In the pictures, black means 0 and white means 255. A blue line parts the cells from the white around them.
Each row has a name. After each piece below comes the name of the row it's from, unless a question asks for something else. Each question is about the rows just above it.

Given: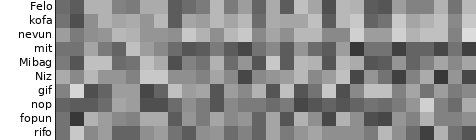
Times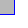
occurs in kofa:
4
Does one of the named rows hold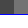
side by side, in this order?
yes

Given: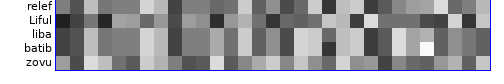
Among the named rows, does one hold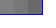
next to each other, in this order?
no
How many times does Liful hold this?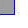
2
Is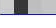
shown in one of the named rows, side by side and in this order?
no
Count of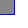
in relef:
1
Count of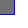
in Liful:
5

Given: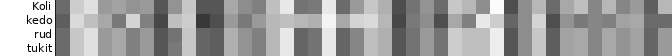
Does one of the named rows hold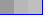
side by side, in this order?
yes
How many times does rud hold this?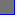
4

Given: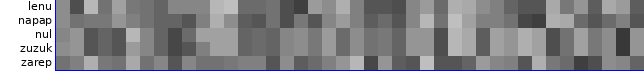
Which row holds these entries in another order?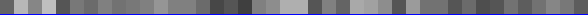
napap
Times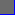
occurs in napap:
3
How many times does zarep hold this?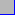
1

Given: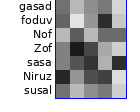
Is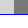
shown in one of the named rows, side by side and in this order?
no
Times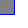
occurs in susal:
0
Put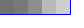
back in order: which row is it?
susal
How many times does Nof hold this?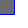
2
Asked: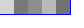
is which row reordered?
gasad

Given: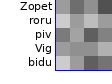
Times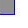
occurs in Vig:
2
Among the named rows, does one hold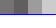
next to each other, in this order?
no
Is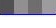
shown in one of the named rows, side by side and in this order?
no
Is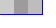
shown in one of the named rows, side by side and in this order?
yes
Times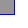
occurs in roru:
0

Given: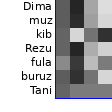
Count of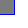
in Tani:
3
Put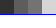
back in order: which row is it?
buruz

